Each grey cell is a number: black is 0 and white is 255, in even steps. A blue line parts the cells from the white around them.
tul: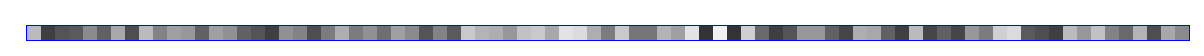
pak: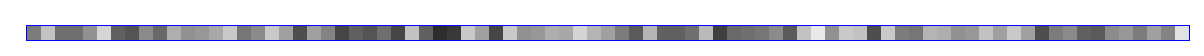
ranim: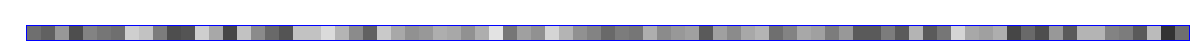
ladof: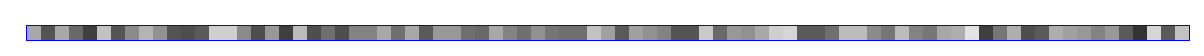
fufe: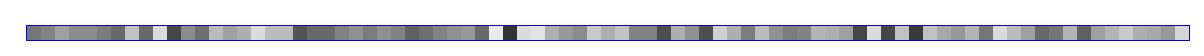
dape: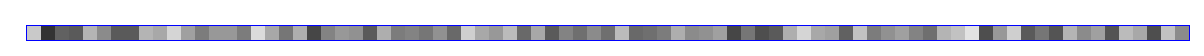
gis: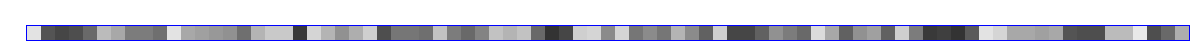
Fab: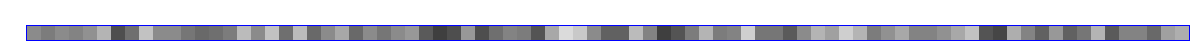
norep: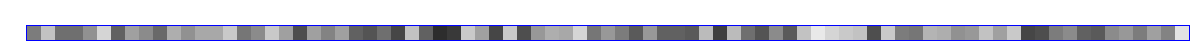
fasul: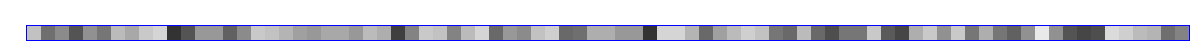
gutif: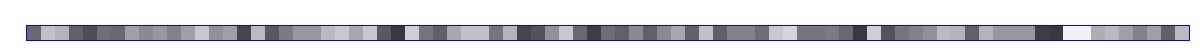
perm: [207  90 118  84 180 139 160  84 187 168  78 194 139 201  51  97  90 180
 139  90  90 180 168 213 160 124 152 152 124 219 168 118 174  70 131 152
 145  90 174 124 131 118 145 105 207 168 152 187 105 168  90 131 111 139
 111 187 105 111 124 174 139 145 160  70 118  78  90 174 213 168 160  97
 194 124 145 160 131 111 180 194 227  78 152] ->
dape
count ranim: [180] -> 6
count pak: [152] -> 4

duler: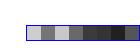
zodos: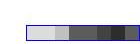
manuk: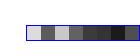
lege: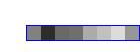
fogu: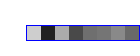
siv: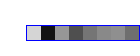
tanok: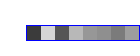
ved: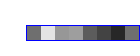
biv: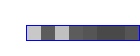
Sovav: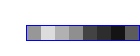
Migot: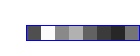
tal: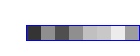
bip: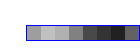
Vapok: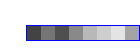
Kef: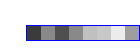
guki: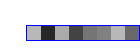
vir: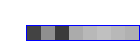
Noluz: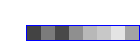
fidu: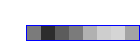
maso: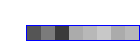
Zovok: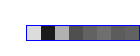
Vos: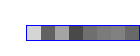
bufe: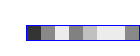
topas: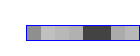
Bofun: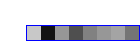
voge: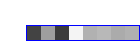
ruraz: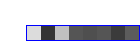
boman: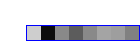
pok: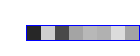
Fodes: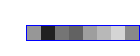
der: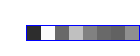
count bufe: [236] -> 3
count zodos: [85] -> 0
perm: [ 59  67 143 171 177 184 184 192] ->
vir

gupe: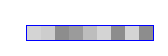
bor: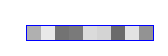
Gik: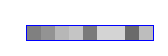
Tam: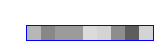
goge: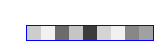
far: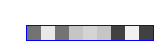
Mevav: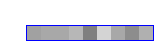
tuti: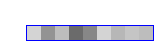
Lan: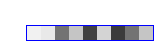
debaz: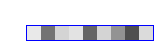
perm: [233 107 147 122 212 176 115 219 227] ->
bor
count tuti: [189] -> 2
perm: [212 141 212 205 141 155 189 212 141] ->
gupe
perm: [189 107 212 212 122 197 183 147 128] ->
Gik
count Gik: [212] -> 2
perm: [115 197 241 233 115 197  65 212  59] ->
Lan
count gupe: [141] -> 3

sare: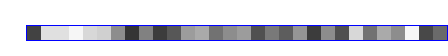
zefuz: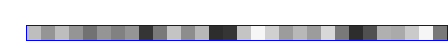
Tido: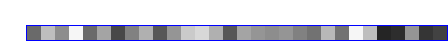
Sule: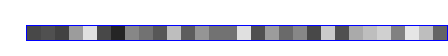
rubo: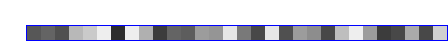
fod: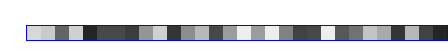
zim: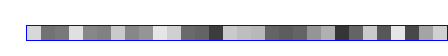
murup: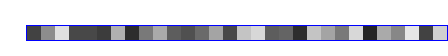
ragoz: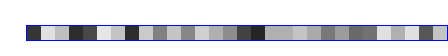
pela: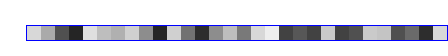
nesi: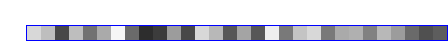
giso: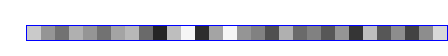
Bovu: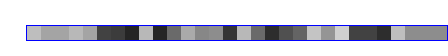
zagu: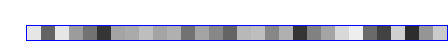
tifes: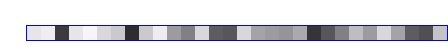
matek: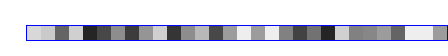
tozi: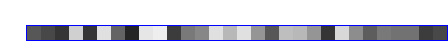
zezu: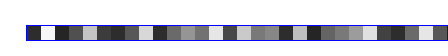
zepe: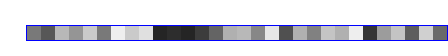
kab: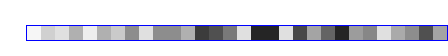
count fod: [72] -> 4
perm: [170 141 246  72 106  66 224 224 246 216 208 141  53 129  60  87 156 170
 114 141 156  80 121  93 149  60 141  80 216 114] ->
sare
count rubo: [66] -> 0
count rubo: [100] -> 2
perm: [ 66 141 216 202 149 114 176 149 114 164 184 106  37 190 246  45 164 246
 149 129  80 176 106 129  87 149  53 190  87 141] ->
giso
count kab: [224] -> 5

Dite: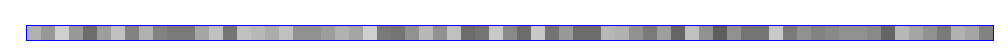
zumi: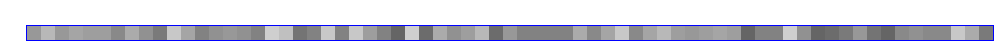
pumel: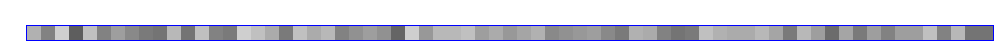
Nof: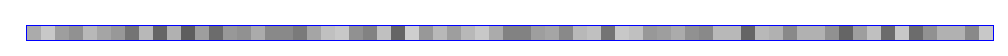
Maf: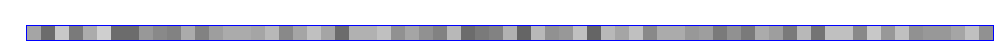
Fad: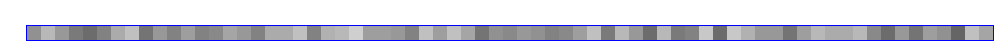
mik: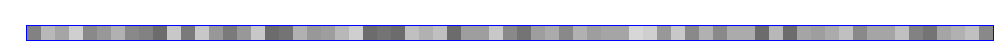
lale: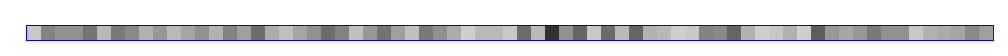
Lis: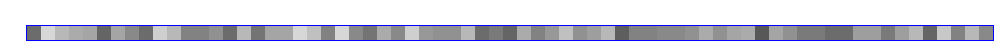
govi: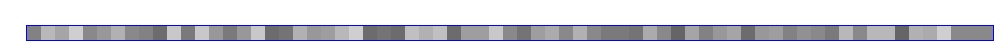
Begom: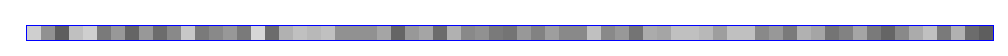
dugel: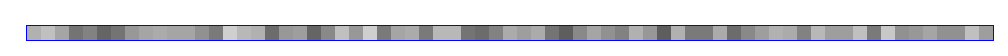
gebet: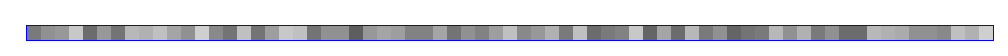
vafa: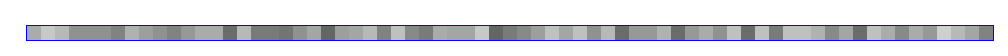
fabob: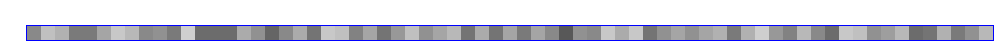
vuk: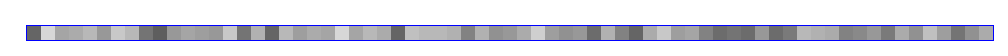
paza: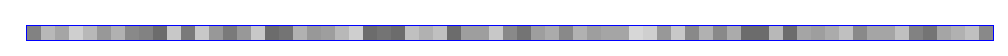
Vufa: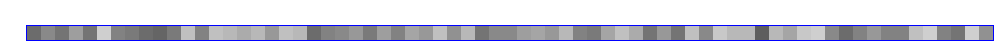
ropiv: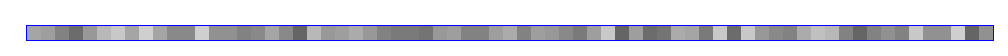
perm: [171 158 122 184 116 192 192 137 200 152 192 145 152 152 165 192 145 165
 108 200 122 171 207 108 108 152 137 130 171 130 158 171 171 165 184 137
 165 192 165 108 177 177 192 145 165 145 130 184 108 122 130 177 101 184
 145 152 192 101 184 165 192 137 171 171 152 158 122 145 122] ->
Maf
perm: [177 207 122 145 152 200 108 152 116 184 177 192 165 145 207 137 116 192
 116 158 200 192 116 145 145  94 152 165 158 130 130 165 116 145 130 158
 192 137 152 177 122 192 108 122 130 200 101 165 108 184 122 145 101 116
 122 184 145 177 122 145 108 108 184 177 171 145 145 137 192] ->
gebet
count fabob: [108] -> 5
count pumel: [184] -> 7
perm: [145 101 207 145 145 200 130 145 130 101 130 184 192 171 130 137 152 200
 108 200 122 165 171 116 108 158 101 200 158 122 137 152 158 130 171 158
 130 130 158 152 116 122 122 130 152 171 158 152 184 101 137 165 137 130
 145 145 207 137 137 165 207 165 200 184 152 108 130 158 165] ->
ropiv

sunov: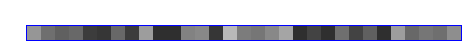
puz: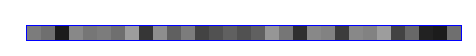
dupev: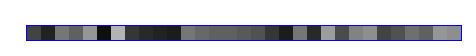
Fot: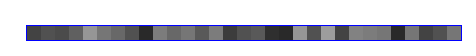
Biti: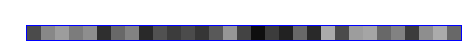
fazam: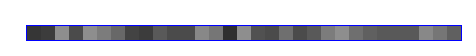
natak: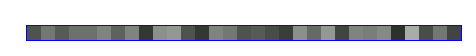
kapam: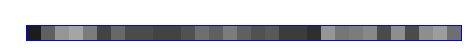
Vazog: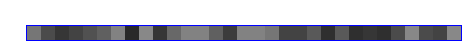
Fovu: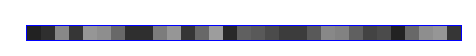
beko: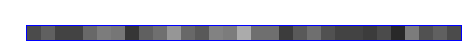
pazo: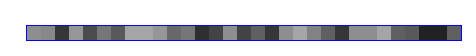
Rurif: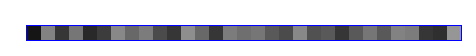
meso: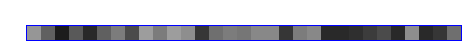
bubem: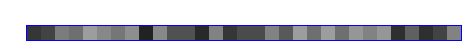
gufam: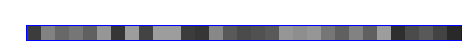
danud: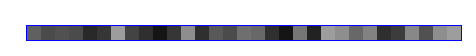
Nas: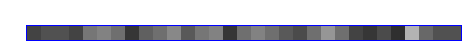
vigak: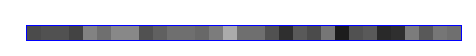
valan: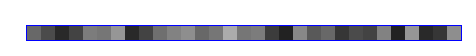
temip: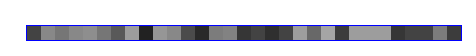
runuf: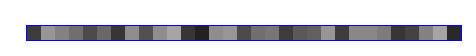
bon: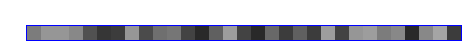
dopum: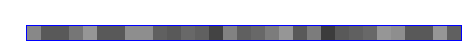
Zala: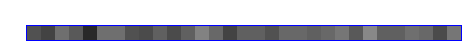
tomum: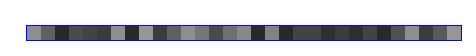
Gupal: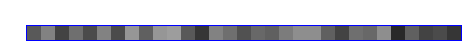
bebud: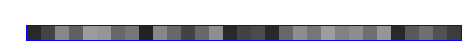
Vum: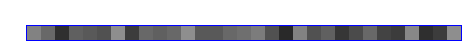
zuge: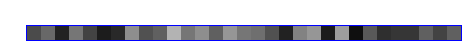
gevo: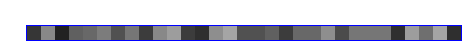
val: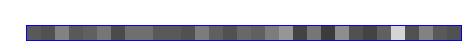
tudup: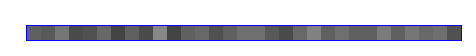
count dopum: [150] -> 4
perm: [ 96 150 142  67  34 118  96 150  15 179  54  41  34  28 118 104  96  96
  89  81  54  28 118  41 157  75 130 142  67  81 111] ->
dupev
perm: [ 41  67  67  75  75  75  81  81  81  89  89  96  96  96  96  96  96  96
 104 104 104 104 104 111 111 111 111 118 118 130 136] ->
Zala
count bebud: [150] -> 2
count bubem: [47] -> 2

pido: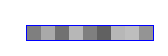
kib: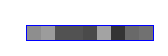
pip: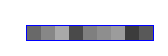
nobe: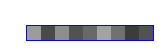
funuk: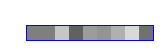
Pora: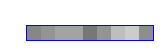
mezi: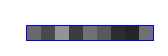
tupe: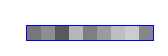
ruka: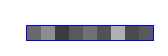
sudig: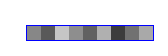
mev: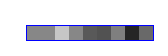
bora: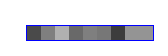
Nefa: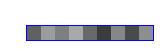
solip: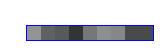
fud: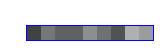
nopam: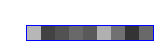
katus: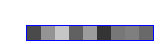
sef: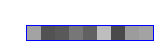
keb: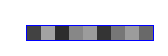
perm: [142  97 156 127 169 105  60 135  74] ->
Nefa
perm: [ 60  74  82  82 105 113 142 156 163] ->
nobe

